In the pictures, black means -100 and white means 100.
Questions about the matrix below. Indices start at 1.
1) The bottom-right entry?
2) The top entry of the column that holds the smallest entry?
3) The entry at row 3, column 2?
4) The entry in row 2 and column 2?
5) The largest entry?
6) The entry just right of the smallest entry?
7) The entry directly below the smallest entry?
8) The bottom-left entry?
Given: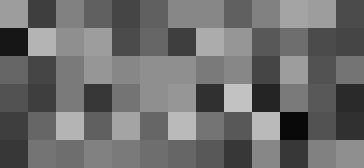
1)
12
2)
29
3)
-46
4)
41
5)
52
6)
-36
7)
-57
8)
-57

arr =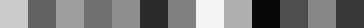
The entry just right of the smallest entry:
-39
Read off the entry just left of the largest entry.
0

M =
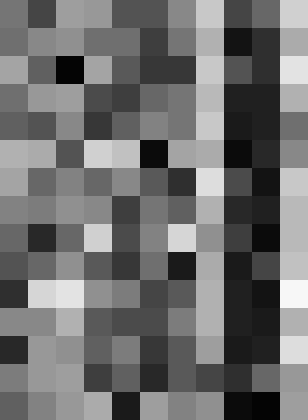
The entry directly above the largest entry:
51
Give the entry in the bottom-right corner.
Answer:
24
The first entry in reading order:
-8
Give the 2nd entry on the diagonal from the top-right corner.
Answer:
-63
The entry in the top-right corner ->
63
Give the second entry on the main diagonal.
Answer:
7
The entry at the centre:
-8
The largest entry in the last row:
34
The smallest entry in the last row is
-97
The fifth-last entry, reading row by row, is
2
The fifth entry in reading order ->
-35
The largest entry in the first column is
39
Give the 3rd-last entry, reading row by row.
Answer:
-91
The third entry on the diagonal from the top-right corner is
-35
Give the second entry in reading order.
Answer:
-46
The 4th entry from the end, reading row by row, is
13
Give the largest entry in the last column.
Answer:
94
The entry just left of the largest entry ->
-85
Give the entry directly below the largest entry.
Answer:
39

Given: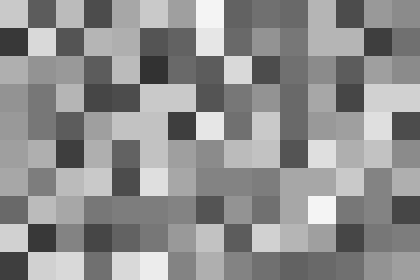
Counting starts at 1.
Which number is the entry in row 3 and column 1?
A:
37
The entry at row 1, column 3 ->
47
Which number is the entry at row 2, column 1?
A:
-56
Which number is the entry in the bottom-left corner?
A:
-51
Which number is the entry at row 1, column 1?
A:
58
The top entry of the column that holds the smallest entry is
58
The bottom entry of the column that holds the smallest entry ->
85
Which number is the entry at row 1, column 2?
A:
-28
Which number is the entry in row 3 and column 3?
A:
20
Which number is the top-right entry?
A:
9
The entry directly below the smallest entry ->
58
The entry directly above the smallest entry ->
-34
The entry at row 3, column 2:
15
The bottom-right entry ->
25

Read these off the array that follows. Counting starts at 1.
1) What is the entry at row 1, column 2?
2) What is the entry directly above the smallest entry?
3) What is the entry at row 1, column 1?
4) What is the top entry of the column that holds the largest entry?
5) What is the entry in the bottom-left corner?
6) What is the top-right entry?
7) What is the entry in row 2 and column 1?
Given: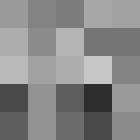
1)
3
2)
56
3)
21
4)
31
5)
-26
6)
26
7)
36

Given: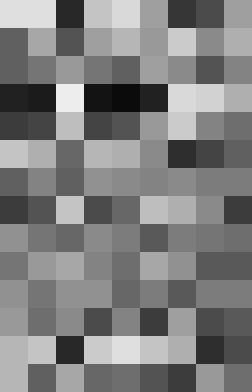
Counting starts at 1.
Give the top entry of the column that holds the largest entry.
-69
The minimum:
-91
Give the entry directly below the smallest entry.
-35
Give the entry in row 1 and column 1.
75
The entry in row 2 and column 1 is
-25
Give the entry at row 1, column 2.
75
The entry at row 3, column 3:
20
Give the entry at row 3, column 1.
-25
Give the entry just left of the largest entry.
-79
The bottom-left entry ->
43
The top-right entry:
25
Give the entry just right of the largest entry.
-85
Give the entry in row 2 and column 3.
-35
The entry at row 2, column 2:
31
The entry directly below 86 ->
49
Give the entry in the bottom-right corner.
-14

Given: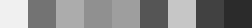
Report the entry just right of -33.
55
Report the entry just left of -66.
-49
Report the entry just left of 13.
35

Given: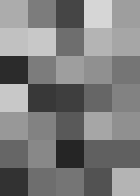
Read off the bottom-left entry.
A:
-61
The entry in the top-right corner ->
24
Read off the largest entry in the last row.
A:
41
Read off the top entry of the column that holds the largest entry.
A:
68
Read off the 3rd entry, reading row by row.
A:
-46
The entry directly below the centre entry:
-30
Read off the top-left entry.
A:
35
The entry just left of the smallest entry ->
7

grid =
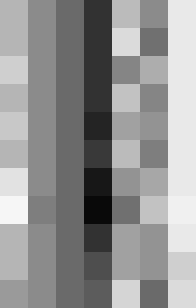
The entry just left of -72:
-17
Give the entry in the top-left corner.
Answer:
42
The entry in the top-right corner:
83
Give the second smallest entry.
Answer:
-82
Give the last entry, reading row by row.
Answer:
72
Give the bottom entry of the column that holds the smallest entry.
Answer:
-28
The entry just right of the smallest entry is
-12
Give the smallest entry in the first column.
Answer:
21
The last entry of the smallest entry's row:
88
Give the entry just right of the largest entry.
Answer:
-1
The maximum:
93
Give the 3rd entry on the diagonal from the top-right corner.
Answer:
4
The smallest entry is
-93
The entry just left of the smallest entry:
-17
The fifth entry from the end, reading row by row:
-17
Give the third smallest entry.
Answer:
-72
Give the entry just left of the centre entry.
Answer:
-17
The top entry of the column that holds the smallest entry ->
-61
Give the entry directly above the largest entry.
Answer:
77
